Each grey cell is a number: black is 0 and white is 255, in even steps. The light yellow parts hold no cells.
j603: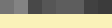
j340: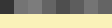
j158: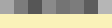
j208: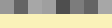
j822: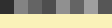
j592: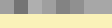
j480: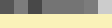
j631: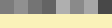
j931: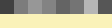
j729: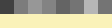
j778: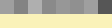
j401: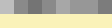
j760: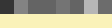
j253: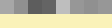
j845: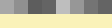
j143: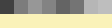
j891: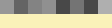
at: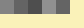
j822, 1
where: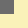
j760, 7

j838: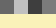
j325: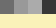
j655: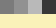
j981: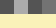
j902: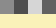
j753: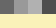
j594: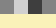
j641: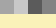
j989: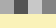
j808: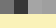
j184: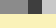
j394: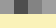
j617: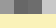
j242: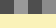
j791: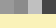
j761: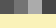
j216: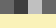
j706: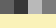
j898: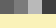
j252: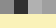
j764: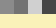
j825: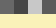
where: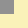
j655, 1
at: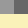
j617, 0
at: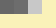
j617, 1
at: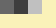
j216, 0
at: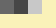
j825, 0

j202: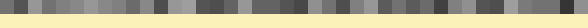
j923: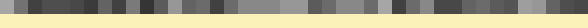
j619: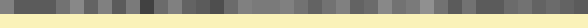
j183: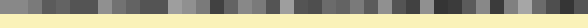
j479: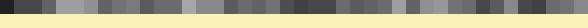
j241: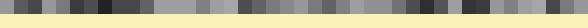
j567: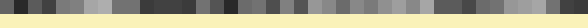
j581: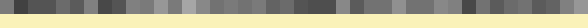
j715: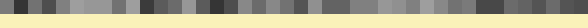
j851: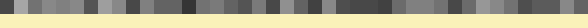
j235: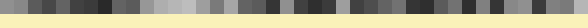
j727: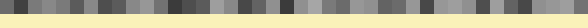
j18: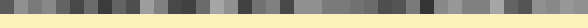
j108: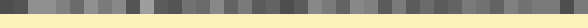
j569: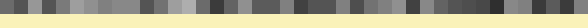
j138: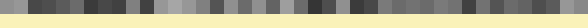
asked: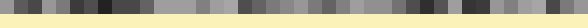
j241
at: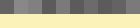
j108, 24

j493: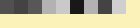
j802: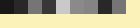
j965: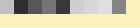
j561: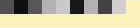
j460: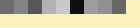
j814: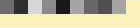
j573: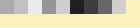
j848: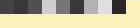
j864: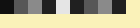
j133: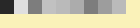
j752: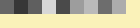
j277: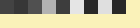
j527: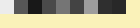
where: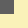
j752, 2
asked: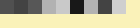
j493
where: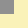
j460, 7
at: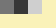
j965, 3
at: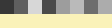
j752, 1

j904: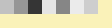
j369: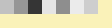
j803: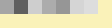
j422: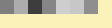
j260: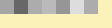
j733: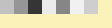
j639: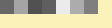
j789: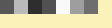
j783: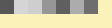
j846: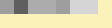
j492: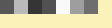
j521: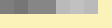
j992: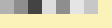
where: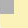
j992, 0
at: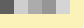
j803, 1

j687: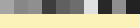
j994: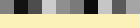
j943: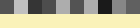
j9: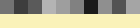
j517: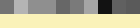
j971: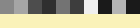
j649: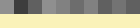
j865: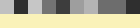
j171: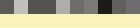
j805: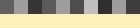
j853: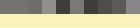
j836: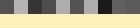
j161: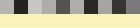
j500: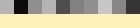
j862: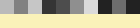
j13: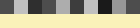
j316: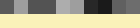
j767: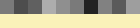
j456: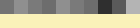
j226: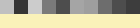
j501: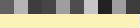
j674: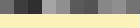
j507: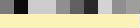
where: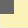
j517, 4
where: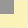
j13, 8
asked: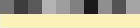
j9
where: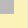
j862, 0
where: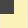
j501, 3
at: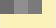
j456, 3

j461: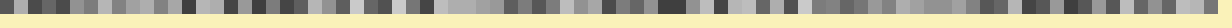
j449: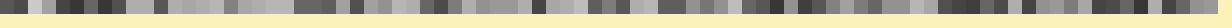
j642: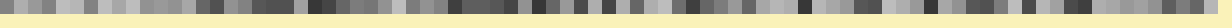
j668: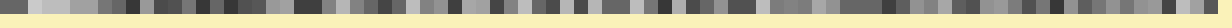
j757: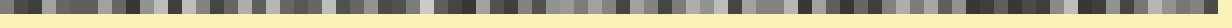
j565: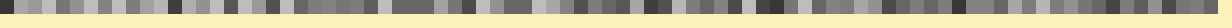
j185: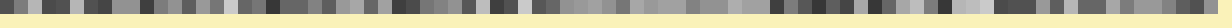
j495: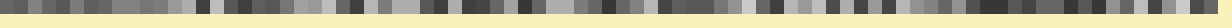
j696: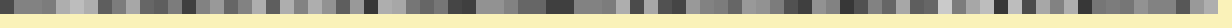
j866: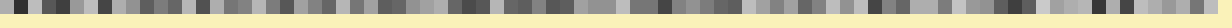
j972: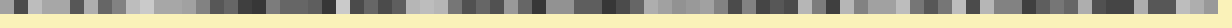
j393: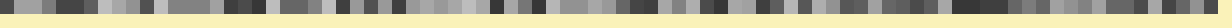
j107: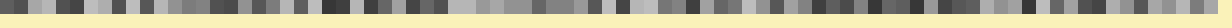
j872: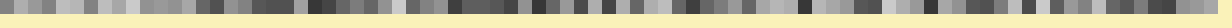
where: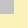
j866, 68
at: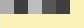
j495, 13
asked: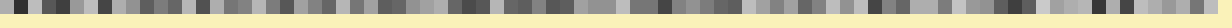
j866
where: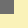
j642, 48
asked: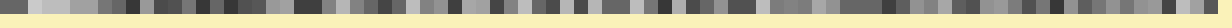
j668
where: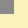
j757, 75

